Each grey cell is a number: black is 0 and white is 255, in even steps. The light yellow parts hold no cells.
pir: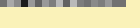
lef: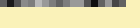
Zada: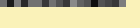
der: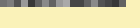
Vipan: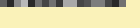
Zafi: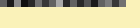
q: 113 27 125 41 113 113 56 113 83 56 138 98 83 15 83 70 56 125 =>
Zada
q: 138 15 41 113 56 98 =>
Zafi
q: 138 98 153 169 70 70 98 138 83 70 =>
der
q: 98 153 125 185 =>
pir

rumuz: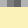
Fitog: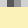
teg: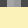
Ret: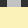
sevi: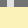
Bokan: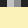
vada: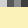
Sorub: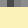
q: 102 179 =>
rumuz
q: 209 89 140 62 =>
vada

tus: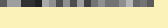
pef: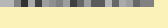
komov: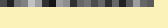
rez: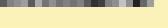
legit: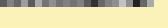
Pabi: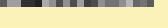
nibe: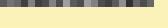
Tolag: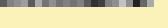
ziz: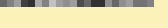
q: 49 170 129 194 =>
ziz
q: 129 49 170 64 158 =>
pef
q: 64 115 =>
tus
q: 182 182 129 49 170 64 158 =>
pef
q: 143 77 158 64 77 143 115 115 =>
Pabi

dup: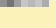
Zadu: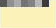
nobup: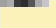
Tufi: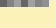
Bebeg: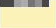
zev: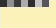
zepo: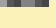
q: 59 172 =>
zev
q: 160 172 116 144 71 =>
Bebeg
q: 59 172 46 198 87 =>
zev
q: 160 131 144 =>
Tufi
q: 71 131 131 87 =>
zepo

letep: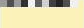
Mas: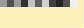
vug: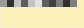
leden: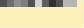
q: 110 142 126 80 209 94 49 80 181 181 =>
leden
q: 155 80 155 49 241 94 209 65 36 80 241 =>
letep
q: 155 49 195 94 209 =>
Mas
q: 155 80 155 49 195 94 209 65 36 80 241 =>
Mas
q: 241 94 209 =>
letep

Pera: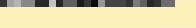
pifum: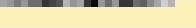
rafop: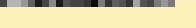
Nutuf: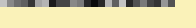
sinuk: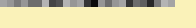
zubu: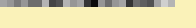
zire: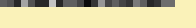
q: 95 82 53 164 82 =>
rafop
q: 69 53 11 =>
rafop
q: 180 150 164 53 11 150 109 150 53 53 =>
pifum
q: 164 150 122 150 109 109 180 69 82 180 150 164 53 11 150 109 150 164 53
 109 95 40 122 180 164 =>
sinuk
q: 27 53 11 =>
Pera
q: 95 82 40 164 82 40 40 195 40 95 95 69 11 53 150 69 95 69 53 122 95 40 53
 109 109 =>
zire

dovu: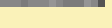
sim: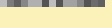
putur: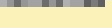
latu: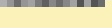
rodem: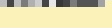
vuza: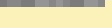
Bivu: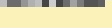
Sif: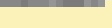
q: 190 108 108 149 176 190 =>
Bivu
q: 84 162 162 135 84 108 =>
sim
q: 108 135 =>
latu

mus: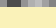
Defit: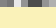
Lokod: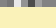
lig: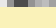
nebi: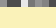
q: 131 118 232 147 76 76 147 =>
Defit
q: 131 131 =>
Lokod

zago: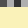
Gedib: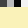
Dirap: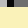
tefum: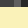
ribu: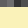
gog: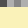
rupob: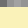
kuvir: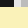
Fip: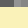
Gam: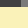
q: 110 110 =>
Dirap
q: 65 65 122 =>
Gam
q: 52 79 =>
ribu
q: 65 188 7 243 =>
Gedib
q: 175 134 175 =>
gog

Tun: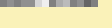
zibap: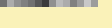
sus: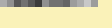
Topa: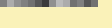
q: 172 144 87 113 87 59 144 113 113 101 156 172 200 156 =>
sus
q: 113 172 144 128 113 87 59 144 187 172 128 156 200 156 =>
zibap
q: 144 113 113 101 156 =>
sus

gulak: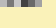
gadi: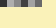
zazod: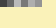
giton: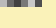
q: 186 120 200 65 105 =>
gulak
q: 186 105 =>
giton
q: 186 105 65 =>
giton
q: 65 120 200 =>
giton
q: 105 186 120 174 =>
zazod
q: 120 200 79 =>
giton

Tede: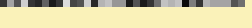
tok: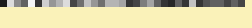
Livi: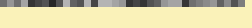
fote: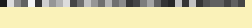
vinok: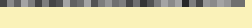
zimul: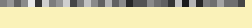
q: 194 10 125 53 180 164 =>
Tede
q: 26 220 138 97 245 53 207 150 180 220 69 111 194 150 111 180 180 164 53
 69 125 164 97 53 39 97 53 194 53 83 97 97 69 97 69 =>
tok
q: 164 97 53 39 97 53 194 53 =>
tok
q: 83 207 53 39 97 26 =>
Tede
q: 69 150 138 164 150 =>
vinok

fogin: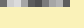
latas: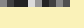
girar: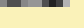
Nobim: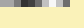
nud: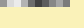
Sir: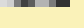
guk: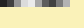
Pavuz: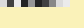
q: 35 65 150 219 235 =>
guk
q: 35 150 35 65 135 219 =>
Pavuz
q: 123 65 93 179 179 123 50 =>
Sir
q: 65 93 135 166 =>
nud
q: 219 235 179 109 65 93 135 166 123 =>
nud

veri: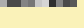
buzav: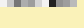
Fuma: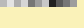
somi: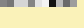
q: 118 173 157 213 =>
buzav
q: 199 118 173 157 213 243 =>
buzav
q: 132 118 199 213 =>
veri
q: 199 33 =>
Fuma
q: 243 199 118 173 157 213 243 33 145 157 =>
buzav
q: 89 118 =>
Fuma

